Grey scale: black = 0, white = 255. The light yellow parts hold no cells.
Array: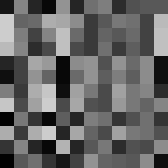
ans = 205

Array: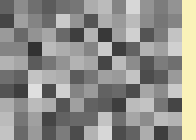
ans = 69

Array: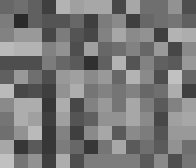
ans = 124

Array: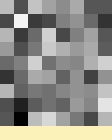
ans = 72

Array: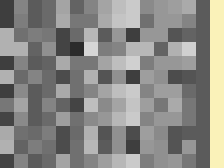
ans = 62

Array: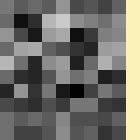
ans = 105

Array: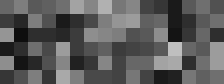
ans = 60

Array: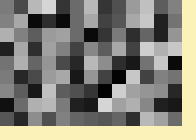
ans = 129
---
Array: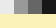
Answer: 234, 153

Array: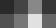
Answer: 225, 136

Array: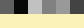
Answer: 193, 153

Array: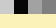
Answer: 203, 162

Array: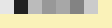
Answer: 230, 203

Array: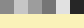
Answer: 225, 198

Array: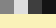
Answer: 222, 131

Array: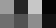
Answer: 199, 157

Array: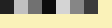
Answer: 212, 192
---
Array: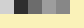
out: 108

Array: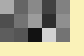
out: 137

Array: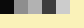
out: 178

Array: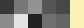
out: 147

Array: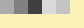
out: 64

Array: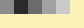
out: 107
